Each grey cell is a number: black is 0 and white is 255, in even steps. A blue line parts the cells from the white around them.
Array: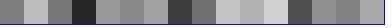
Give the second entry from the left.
188
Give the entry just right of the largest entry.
77
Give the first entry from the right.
169
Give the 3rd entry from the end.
145
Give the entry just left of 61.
161
